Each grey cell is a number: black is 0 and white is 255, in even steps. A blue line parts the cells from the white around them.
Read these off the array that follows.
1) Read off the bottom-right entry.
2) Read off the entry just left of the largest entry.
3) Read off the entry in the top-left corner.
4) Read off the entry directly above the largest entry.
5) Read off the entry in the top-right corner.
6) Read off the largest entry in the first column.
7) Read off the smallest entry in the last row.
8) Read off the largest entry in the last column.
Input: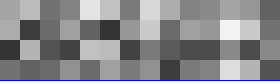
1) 83
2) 151
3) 165
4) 165
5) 98
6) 172
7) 60
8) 137

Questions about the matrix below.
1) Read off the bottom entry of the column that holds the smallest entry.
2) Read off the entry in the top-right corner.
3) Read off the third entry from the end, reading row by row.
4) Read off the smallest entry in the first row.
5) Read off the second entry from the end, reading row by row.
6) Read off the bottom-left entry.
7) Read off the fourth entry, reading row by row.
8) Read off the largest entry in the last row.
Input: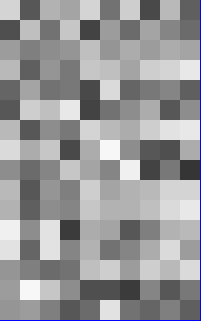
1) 95
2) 95
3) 101
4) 73
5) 127
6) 149
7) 164
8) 226

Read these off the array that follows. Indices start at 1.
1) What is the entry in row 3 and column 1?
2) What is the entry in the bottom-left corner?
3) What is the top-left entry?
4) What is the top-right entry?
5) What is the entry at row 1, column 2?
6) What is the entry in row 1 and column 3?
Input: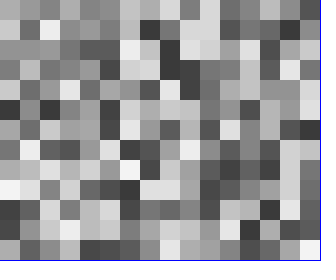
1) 147
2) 174
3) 174
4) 84
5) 153
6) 132

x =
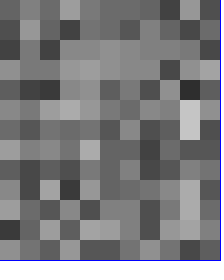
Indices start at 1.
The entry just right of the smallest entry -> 94
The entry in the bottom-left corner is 144
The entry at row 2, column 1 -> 79
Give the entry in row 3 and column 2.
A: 121
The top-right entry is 79
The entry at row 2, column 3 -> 100
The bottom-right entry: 94
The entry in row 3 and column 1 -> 66
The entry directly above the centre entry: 121
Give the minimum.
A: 46
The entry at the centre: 86
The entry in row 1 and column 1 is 100
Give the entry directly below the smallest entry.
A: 197
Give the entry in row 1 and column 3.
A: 107
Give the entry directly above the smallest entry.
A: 144
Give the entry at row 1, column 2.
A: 128
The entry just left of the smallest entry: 144

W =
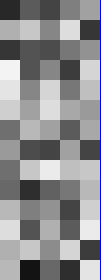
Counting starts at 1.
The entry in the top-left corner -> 40
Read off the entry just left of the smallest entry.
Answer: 184
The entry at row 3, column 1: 54
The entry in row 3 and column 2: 83
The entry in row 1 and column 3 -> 68
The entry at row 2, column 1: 176
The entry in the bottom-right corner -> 228
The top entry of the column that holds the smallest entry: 91
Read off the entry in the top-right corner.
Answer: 161
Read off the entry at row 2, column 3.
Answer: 134
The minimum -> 19
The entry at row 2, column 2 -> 199

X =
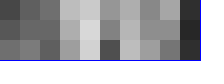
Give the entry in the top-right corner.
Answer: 47
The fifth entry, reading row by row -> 202
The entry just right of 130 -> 182
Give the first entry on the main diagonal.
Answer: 71
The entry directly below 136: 142
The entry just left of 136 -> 174
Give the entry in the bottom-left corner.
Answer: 111
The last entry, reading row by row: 47
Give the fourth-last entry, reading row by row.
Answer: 189

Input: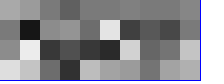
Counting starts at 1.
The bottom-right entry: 176
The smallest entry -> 22
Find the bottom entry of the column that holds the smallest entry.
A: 196
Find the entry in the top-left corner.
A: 169
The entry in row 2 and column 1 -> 122
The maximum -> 236
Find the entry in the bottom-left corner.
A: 222
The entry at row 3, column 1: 140
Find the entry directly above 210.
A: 64
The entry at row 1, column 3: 122
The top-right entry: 134

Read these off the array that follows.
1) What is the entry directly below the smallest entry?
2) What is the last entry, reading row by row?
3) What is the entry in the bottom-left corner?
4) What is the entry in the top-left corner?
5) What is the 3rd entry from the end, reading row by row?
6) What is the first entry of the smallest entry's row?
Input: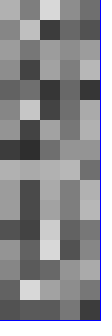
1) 170
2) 60
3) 82
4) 177
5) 90
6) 60

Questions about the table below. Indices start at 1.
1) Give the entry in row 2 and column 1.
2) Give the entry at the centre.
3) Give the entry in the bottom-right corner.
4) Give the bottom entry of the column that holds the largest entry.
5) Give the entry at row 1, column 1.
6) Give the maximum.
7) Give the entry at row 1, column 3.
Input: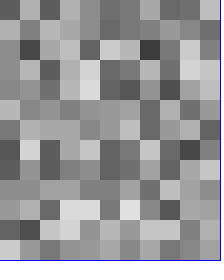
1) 176
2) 153
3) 161
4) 135
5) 93
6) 224
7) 93

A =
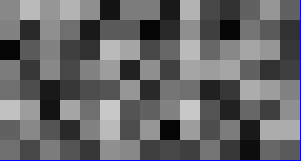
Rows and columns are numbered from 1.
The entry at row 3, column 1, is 5
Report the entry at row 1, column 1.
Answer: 136
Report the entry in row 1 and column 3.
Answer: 150
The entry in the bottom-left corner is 111
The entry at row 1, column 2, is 186
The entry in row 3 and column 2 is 90
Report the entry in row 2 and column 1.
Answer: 130
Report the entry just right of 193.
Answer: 157
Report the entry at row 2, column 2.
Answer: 41
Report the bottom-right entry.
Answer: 90
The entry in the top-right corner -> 97
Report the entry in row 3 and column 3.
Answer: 130

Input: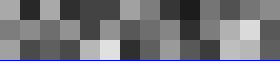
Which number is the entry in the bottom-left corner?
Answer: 161
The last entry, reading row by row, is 95
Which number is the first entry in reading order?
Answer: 169
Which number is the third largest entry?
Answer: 190
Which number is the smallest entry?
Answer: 28
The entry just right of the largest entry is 47
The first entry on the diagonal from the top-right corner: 139
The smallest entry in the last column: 88
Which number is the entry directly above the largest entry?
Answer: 146

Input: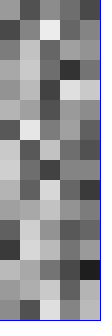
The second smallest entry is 51
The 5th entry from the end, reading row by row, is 140
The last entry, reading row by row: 186
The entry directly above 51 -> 160
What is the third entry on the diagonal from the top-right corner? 102
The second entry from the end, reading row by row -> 132
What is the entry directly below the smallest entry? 180
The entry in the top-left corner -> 154
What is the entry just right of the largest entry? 102
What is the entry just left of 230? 88
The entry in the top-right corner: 73
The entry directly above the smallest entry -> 154
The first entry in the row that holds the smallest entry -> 186
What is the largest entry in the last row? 223
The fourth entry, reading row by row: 110
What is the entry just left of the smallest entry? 73
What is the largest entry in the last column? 201
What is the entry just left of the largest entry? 132
